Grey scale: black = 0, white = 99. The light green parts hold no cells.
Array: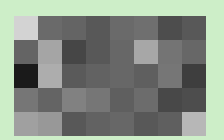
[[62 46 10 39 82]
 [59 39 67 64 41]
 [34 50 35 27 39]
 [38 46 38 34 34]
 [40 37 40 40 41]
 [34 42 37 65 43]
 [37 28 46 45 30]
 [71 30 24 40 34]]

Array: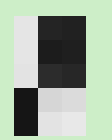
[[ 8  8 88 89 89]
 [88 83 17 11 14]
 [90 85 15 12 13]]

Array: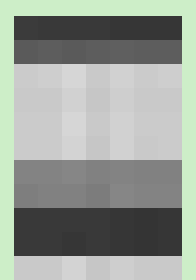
[[78 22 22 49 51 79 79 78 79 35 23]
 [78 22 22 50 51 79 79 78 80 36 22]
 [82 21 22 50 52 82 83 81 83 35 22]
 [77 22 22 48 50 77 78 77 78 36 22]
 [80 21 21 52 51 81 81 80 81 37 21]
 [78 20 20 51 50 78 79 78 79 36 21]
 [78 21 21 51 50 79 79 78 80 36 21]]

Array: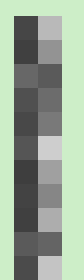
[[29 35 25 26 24 33 28 31 40 25 27]
 [76 39 67 52 62 80 47 42 35 57 72]]

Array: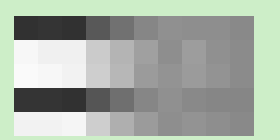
[[94 20 97 96 19]
 [94 20 96 93 20]
 [95 19 94 93 19]
 [80 33 80 79 34]
 [68 43 71 70 44]
 [60 52 60 62 52]
 [55 56 57 55 56]
 [57 53 60 61 55]
 [55 52 57 56 55]
 [53 52 54 54 53]]

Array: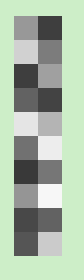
[[33 28 58 22 44 89 38 24 81 59]
 [79 38 96 46 92 70 26 62 48 24]]

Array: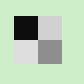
[[86  5]
 [55 81]]
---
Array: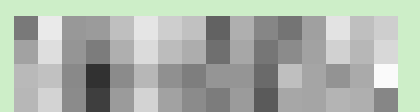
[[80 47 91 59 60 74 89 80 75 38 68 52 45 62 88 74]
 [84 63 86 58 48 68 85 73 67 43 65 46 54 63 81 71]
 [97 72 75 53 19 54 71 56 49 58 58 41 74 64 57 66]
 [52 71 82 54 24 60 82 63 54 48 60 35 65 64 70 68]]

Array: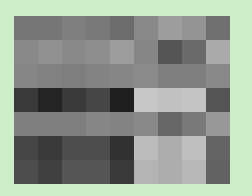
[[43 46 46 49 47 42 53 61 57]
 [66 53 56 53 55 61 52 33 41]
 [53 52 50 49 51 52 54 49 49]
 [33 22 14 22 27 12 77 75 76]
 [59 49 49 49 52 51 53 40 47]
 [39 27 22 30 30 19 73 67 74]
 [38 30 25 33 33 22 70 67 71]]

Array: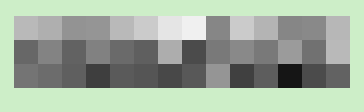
[[71 72 68 57 58 72 79 89 93 52 79 70 52 53]
 [72 40 51 38 50 41 37 67 29 47 53 47 60 44]
 [38 45 42 37 24 35 33 28 34 58 25 36  8 29]]

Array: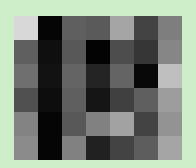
[[49 84  2 37 35 64 26]
 [52 37  6 34  1 30 21]
 [74 43  7 39 14 39  3]
 [61 31  5 37  8 25 37]
 [57 51  2 34 50 63 26]
 [64 54  2 50 13 26 36]]

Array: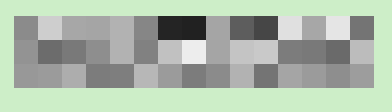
[[45 54 80 65 64 69 52 14 13 64 36 27 87 65 89]
 [73 57 42 47 55 69 50 75 92 64 76 78 48 47 41]
 [61 59 60 67 48 49 71 60 48 54 69 45 64 60 55]]

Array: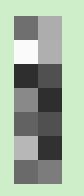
[[67 43]
 [68 97]
 [31 18]
 [18 53]
 [31 38]
 [19 71]
 [48 41]]

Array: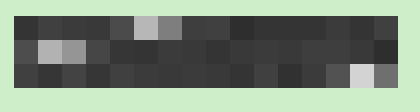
[[25 20 25 23 22 29 71 49 24 25 18 20 20 20 23 20]
 [18 30 69 58 27 21 20 23 22 20 22 23 22 24 24 22]
 [43 25 21 26 21 25 23 22 23 22 20 25 19 23 32 82]]
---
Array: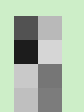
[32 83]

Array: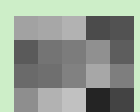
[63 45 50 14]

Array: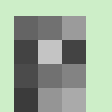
[39 76 51]

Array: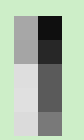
[65 15]

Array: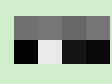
[44 91]

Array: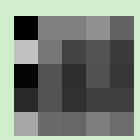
[ 0 46 18 24 42]

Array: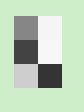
[52 96]
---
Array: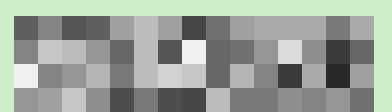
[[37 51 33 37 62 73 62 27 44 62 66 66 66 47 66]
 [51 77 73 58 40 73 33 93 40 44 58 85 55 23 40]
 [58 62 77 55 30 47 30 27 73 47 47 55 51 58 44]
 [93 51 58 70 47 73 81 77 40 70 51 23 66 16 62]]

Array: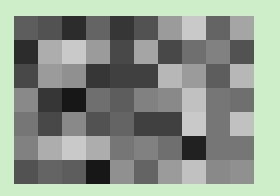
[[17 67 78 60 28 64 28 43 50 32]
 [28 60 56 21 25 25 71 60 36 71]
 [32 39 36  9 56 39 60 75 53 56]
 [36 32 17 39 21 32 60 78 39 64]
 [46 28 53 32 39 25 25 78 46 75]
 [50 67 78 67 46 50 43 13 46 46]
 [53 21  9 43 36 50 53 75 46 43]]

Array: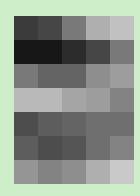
[[ 9  9 17 27 47]
 [23 27 47 68 75]
 [30 36 39 43 43]
 [36 30 33 43 51]
 [47 39 39 55 61]
 [58 51 55 68 78]
 [72 72 64 61 51]]

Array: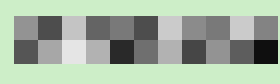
[[33 65 89 69 16 43 69 27 57 36  6]
 [57 30 76 39 47 30 79 54 47 79 51]]

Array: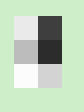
[[73 17]
 [91 24]
 [98 82]]

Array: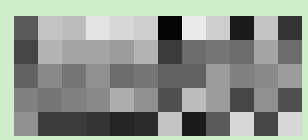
[[27 70 64 64 60 70 23 42 46 42 64 42]
 [35 76 73 88 84 80  2 91 80 10 76 20]
 [38 53 46 56 42 46 38 38 60 50 53 60]
 [50 46 50 53 67 56 31 73 60 27 56 31]
 [56 23 23 20 14 17 76 10 35 84 27 84]]

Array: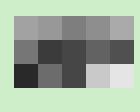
[[16 42 27 78 89]
 [46 23 27 38 31]
 [63 59 49 55 66]]
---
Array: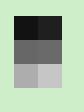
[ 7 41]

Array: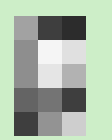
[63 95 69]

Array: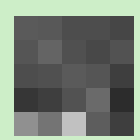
[35 39 35 41 24]

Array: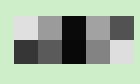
[87 35]

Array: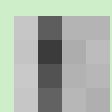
[77 23 69 68]

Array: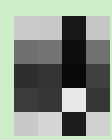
[79 45  3 21]

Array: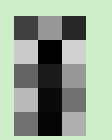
[25  0 59]

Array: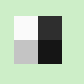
[97  8]

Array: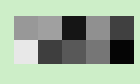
[59 24]
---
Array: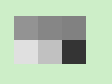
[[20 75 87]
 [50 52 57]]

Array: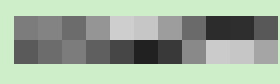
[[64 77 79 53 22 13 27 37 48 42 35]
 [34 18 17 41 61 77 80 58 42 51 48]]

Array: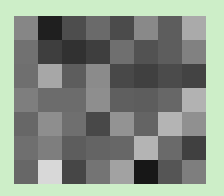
[[49 33  9 63 45 27 84 40]
 [25 41 70 40 39 36 49 43]
 [56 70 39 57 28 43 55 40]
 [69 40 36 37 55 42 42 49]
 [26 29 25 28 54 36 65 43]
 [50 36 32 43 24 19 24 44]
 [66 36 53 29 41 30 12 52]]

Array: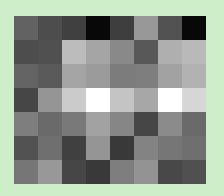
[[31 28 57 49 22 27 59 46]
 [43 46 51 22 58 25 43 32]
 [41 54 27 52 63 47 41 49]
 [83 99 65 76 99 79 58 27]
 [69 63 49 48 60 64 35 39]
 [72 68 34 53 64 73 31 30]
 [ 3 32 59 24  3 25 30 38]]

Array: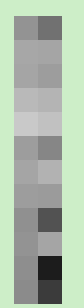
[[23 54]
 [11 55]
 [64 57]
 [32 56]
 [60 61]
 [69 64]
 [52 61]
 [75 78]
 [70 72]
 [61 64]
 [64 65]
 [44 57]]

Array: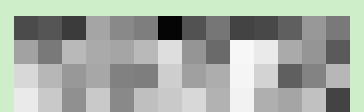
[[26 75 64 68 94 69 84 78 74 53 78 56 78 91]
 [71 51 37 82 95 67 62 80 49 50 65 59 71 84]
 [35 58 66 91 96 41 58 86 72 64 66 72 47 63]
 [47 59 37 28 26 46 32  2 49 53 64 23 33 29]]
